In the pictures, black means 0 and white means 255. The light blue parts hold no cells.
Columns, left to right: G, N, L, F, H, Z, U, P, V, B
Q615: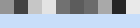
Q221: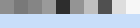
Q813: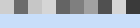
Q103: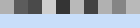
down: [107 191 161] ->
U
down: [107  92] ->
N
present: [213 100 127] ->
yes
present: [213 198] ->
no
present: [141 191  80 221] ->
no
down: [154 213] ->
F

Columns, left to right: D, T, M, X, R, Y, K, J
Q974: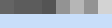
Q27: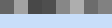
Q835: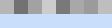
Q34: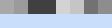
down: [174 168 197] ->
Y
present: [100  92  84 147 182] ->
no
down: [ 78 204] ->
X
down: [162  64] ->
M
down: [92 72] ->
M
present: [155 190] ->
yes

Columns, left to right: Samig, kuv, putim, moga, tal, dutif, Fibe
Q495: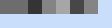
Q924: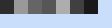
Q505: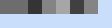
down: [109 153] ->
kuv
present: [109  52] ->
yes
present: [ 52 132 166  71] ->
yes
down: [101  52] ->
putim
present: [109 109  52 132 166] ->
yes
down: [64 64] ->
dutif

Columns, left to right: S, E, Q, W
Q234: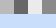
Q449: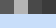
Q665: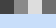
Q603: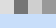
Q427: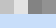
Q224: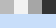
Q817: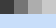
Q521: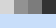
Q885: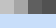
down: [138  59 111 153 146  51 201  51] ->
W
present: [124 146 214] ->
no
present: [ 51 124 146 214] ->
no
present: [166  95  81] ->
yes
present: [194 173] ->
no

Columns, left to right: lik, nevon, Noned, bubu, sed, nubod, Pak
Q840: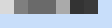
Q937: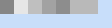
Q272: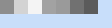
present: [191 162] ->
yes
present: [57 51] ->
no
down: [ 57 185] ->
Pak
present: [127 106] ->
yes
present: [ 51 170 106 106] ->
no
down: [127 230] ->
nevon
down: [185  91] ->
Pak

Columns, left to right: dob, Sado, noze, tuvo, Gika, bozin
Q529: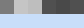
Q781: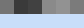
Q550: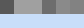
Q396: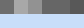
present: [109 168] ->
yes
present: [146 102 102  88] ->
yes
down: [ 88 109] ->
dob
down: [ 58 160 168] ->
Sado
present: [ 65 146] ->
no

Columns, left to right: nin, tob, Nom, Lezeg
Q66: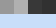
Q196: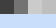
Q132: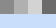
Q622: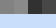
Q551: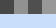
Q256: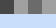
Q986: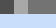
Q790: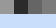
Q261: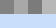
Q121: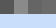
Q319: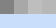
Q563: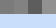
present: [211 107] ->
yes
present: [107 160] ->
yes

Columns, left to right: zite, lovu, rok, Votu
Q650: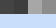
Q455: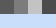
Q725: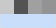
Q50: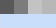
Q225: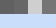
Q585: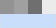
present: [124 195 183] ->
yes
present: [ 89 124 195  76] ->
yes
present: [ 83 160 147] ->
yes
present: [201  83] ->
yes
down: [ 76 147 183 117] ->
Votu
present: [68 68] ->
no
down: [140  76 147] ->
Votu

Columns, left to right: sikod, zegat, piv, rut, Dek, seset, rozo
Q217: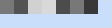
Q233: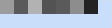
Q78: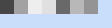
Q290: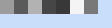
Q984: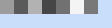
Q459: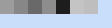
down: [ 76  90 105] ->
Dek
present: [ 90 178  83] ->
yes
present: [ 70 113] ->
yes
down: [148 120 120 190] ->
rozo
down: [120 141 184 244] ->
seset
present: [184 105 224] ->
no
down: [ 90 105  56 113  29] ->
Dek

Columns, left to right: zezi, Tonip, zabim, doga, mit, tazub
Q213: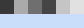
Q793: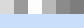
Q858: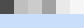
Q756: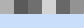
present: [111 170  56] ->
no
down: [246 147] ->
tazub

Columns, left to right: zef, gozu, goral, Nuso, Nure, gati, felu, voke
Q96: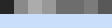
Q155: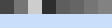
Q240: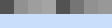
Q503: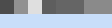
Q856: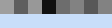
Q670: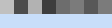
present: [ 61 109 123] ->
yes
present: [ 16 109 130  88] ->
yes
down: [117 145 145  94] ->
gozu
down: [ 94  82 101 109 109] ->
Nure
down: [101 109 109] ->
Nure

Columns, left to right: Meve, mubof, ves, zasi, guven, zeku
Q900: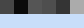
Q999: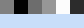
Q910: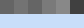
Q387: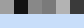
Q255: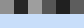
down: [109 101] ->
ves
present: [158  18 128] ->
no
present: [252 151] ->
no
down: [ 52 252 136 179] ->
guven
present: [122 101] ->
no

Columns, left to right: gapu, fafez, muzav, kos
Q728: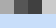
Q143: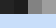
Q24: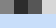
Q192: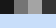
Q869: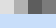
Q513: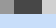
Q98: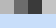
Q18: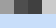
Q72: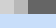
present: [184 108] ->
yes
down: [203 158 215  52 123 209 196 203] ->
kos
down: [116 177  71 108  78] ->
fafez

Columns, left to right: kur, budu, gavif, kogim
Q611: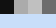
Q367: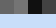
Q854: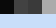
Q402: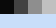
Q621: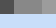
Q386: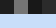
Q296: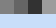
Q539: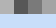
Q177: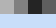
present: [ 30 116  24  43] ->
yes
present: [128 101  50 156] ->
yes
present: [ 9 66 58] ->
yes

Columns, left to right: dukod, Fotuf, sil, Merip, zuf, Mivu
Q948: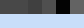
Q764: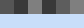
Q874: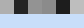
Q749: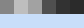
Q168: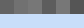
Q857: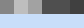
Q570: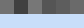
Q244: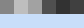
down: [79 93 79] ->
Merip
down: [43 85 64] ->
Mivu
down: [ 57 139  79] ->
Merip
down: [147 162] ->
sil

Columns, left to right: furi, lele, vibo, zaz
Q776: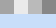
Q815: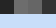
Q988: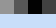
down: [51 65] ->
zaz
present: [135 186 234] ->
no

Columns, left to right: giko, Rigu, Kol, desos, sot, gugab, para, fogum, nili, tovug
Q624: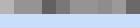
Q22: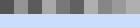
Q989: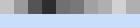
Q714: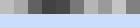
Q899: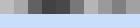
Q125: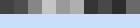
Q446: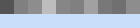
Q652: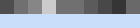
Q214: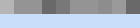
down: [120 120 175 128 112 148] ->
gugab
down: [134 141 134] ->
Kol
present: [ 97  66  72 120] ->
yes

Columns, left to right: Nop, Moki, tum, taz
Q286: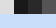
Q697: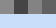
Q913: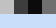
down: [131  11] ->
tum
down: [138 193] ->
Nop

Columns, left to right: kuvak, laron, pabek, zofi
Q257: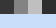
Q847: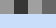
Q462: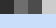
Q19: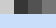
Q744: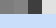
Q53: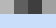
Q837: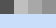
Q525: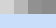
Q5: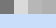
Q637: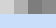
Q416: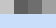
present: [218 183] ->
yes
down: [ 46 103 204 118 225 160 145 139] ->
zofi

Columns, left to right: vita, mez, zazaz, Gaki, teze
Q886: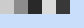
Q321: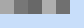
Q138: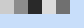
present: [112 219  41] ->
no
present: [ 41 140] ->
no
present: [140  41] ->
yes
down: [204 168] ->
vita
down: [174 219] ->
Gaki
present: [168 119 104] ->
yes

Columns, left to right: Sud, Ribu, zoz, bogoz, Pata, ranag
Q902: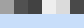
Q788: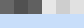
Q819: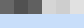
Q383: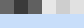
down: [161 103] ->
Sud
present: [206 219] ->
no
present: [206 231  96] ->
no
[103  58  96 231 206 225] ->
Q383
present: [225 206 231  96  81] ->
no
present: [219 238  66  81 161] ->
no
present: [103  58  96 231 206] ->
yes

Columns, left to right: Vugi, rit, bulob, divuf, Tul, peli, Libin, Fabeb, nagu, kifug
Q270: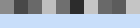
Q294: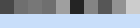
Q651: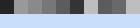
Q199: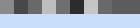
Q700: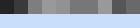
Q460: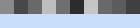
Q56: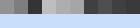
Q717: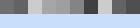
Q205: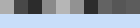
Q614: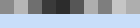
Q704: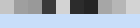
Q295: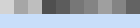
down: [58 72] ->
rit
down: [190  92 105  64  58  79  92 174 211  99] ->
kifug
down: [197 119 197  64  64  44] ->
Libin

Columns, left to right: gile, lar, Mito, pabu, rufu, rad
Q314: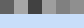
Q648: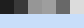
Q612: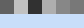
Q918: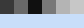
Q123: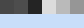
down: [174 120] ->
pabu
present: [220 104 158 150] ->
no
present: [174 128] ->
no
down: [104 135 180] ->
rufu
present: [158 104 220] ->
yes
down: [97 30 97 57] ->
gile
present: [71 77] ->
yes

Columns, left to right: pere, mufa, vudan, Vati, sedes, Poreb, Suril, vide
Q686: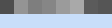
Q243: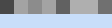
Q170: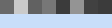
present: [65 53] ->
no
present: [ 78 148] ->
yes
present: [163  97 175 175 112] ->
yes
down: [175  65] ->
Suril
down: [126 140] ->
vudan

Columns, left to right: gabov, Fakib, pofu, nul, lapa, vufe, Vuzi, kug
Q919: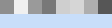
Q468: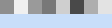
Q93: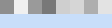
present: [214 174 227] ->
yes
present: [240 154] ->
yes
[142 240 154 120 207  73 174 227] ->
Q468

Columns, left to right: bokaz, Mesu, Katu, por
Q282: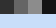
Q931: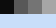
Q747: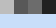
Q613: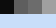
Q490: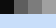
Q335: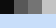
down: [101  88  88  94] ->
Mesu
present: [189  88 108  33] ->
yes
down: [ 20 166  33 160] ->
por

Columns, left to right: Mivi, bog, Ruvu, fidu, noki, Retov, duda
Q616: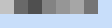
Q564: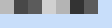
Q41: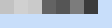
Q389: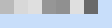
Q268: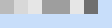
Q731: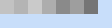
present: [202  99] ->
yes
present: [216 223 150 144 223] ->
yes

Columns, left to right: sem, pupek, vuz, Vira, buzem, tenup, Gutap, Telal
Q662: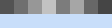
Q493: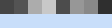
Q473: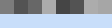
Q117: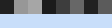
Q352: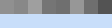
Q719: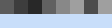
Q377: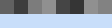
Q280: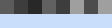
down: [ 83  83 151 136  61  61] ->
pupek
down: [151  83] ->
tenup
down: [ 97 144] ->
Vira
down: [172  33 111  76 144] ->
Gutap
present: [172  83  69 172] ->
no
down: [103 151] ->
tenup
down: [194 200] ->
Vira

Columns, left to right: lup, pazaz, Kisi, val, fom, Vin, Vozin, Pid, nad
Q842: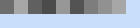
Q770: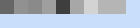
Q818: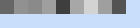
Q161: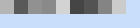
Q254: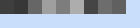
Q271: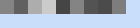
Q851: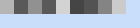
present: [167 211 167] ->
no
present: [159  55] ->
no
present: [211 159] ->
yes
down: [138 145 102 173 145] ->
Kisi
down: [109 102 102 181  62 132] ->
lup
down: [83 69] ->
Vozin
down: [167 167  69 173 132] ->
Vin

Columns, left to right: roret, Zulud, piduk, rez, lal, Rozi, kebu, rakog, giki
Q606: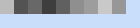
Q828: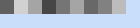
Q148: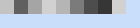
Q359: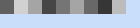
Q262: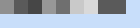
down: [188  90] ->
giki
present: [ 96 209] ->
yes

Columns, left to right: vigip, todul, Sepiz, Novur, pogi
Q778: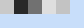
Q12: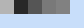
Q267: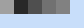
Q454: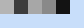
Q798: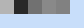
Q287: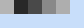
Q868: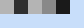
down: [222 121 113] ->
Novur
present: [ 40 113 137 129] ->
yes

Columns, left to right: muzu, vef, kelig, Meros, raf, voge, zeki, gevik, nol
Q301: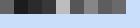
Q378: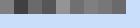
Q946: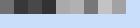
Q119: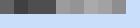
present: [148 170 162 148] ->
no
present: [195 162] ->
yes
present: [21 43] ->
no
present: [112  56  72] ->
yes
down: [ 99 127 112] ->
muzu
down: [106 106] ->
nol

